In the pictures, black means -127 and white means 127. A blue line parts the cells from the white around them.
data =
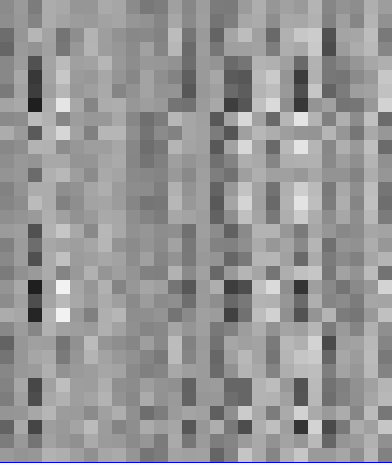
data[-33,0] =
11
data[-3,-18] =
43
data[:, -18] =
[-7, 18, 9, 33, 24, 35, 35, 30, -16, -11, -17, -11, 7, 12, -10, 4, 22, 20, 32, 1, 37, 28, 15, 5, 30, 5, 0, 30, 43, -17, 43, 22, -10]
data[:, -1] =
[29, 17, -6, 6, 47, 71, 65, 82, -20, 23, -20, 16, 22, -10, -17, -4, 35, 23, 52, -12, 83, 36, 64, 15, 5, -6, 3, 53, 56, -8, 70, 16, 1]
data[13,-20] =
27
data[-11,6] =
0
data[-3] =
[-28, 41, -58, 30, 25, 36, 59, 28, 4, 14, 43, 31, 38, -40, 23, 46, -6, -50, 46, 63, 30, -75, 83, -53, -6, 44, 32, 70]
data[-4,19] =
-3
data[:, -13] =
[-4, -11, -27, -9, 20, 39, 32, 40, -39, -3, -39, -15, -1, -28, -38, -29, 12, 2, 20, -23, 46, 14, 28, -7, -13, -24, -20, 28, 24, -32, 46, -2, -26]
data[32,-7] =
70
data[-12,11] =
11
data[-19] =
[5, 13, 59, 44, 1, 14, 35, 37, 28, 6, -10, -8, 55, 24, 33, -38, 37, 84, 32, -22, 50, 99, 62, -3, 46, 5, 64, -17]
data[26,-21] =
38
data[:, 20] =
[33, 40, 49, 46, 32, 21, 25, 14, 54, 30, 56, 46, 32, 47, 50, 46, 23, 37, 33, 46, 14, 22, 16, 36, 56, 53, 46, 24, 33, 42, 30, 35, 47]
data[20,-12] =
-65
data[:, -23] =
[22, 28, 14, 24, 32, 27, 24, 39, 29, 34, 23, 20, 30, 18, 14, 18, 40, 30, 28, 25, 38, 40, 25, 30, 17, 22, 26, 30, 30, 27, 36, 16, 31]
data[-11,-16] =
-11
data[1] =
[14, 24, 4, 44, 35, 28, 26, 34, 37, 22, 18, 5, 39, 10, 31, -11, -1, 39, 43, 13, 40, 39, 49, 2, 31, 6, 52, 17]
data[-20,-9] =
-13
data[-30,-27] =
26
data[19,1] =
17
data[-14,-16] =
50
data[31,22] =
57
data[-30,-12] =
31
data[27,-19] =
12
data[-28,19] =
74
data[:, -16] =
[32, 39, 60, 55, 18, 3, 20, -11, 55, 2, 53, 31, 25, 49, 55, 39, 15, 34, 19, 50, -10, 15, -11, 37, 60, 59, 40, 16, 26, 27, 38, 42, 35]
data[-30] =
[-25, 26, 19, 33, -8, 24, 52, 29, 23, 11, 33, 5, 55, -21, 29, -9, 31, 32, 34, -2, 46, 40, 73, -52, 28, 44, 57, 6]
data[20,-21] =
49
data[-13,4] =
114
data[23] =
[8, 28, 6, 49, 33, 30, 27, 48, 34, 16, 5, 8, 37, 21, 31, -7, 1, 29, 45, 18, 36, 31, 54, -4, 26, 4, 48, 15]
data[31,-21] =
27
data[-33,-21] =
42

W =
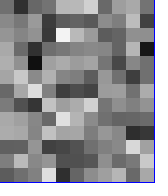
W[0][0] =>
-15
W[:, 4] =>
[55, -35, 115, -8, 43, 5, -65, 30, 96, 36, -57, -47, -80]
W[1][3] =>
-67
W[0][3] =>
-12
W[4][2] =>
-111
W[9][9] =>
-81
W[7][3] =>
66
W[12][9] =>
-22
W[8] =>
[41, 32, 7, -23, 96, 52, 11, -15, -27, -25, -20]
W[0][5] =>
56
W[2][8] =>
-27
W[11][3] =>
21
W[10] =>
[-31, -30, 21, -62, -57, -45, -15, 0, 9, 88, 33]
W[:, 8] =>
[30, -1, -27, -27, -55, -15, 30, 15, -27, 8, 9, -20, 54]
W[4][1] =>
17
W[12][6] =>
13
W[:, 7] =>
[-22, 12, -35, 6, -10, 24, 28, -10, -15, 23, 0, 15, 31]
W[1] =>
[9, -7, 26, -67, -35, -28, -38, 12, -1, 60, -62]
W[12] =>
[-35, -16, 1, 94, -80, -26, 13, 31, 54, -22, 40]
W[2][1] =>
5
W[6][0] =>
-23
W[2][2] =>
18
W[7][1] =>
-46
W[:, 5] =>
[56, -28, 57, 4, 28, -1, -50, 44, 52, 38, -45, -47, -26]
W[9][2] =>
5
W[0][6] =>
80
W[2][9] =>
16
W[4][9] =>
7
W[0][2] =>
-24
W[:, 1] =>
[-79, -7, 5, -20, 17, 72, 39, -46, 32, 40, -30, 58, -16]
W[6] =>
[-23, 39, 93, 0, -65, -50, -59, 28, 30, -14, 44]

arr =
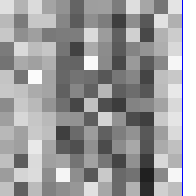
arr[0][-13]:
96
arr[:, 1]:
[51, -4, 15, 90, 42, -10, 65, 72, 87, 33, 31, -34, 85, -31]
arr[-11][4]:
-10
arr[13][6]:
97
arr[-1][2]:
59
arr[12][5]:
14
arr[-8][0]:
71
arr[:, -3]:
[38, -39, -55, 20, -37, -59, -41, 8, -64, -39, -43, -68, -95, -84]
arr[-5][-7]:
28
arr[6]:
[71, 65, 43, 36, -31, 6, -30, 55, -32, -18, -41, 59, 104]
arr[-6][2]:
70
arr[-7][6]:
65
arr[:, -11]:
[91, 71, 31, 60, 32, 123, 43, 57, 70, 73, 105, 91, 92, 59]
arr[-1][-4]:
50
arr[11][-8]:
-11
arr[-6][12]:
101
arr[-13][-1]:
48
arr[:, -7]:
[30, 15, 91, 43, 121, -16, -30, 65, -34, 28, 16, 34, -39, 97]
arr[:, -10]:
[36, 71, -6, 70, 47, 35, 36, 20, 57, 62, 38, 32, 13, 1]
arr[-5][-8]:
-21
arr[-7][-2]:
35
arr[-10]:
[-12, 42, 32, 47, -26, -27, 121, 10, -55, 26, -37, 7, 118]
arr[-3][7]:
-9
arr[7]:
[11, 72, 57, 20, -16, -57, 65, -49, -67, 3, 8, 35, 89]
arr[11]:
[63, -34, 91, 32, 37, -11, 34, -9, -59, 17, -68, 88, 50]
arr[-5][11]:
30
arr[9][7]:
-31
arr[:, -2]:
[-9, 97, 50, 46, 7, 62, 59, 35, 73, 30, 43, 88, 8, 80]
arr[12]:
[28, 85, 92, 13, 117, 14, -39, 73, -22, -13, -95, 8, 118]

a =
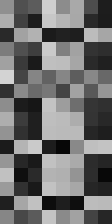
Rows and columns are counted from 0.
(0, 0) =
16
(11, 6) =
-83
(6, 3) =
-8
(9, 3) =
60
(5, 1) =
-58
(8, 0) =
46
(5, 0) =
83
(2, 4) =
-94
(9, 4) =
58
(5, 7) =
-23
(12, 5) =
20
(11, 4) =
54
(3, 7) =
-81
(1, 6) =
-86
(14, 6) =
60
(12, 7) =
-119
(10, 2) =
74
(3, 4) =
0
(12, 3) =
51
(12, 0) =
65
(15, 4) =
10
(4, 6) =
-85
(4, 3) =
63
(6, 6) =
-39
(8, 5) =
45
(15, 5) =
34
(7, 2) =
-105
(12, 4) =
48
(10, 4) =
-120
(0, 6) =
-50
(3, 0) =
-3
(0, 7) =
-98
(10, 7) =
67
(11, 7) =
-90

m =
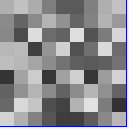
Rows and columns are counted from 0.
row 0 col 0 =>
47
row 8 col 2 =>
2
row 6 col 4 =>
-29
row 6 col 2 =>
52
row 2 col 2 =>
93
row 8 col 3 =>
-41
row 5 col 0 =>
-75
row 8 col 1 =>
48
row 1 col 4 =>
17
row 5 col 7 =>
28
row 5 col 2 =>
76
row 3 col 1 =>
58
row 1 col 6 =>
3
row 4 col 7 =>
-32
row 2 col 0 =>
7
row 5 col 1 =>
35
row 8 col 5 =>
-64
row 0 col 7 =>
46
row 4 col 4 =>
-13
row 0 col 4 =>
-37
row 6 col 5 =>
12
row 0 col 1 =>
65
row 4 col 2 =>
37

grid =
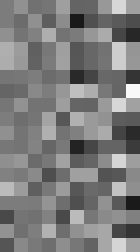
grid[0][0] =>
-3
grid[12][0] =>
1
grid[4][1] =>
25
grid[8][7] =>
18
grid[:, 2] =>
[-14, 16, 1, -31, -29, -2, 9, -12, -10, 1, 3, -20, 10, -32, -4, -14, -1, -6]
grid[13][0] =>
59
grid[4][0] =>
45
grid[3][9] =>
21
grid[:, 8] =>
[87, -37, -57, 77, 77, -25, -26, 87, -34, -59, -27, 85, -40, 67, -38, 17, -57, 85]
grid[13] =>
[59, 28, -32, -7, 28, -40, -21, -26, 67, 15]
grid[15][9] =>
0
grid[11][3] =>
-7
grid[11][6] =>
-26
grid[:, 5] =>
[-27, -102, -4, -41, -40, -86, 63, -26, 49, 0, -92, -35, 32, -40, -48, 59, 17, -8]
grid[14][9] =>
-101
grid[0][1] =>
17
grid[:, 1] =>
[17, -19, -11, 28, 25, -8, -21, 18, -17, -11, -11, 23, -5, 28, -3, -11, -15, 9]
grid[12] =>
[1, -5, 10, -49, -18, 32, 32, -44, -40, 9]
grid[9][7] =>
43
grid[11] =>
[15, 23, -20, -7, 34, -35, -26, 12, 85, 30]
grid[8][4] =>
-40
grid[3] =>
[47, 28, -31, -7, 31, -41, -24, -13, 77, 21]
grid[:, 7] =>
[24, -27, 43, -13, -11, -23, -7, 26, 18, 43, -27, 12, -44, -26, 18, 10, 39, 39]
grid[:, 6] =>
[-26, -47, 23, -24, -24, -58, 45, -27, 26, 26, -57, -26, 32, -21, -26, -8, 32, -28]
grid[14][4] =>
-17

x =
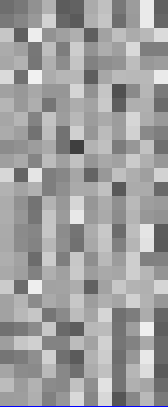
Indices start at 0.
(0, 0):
-17
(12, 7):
24
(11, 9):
75
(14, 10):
30
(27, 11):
-20
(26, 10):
92
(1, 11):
-25
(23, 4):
-22
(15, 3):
69
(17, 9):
53
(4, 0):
39
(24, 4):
3
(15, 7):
42
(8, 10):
45
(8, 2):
3
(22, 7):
86
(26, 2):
10
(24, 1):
70
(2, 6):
-33
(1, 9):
26
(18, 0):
46
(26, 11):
-37
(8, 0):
38
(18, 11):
1
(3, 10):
-1
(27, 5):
65
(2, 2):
109
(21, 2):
11
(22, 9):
-2
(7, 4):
26
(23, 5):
-34
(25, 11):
-22
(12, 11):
82
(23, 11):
-33
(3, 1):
32
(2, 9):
43
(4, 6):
1
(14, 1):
17
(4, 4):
12
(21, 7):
47
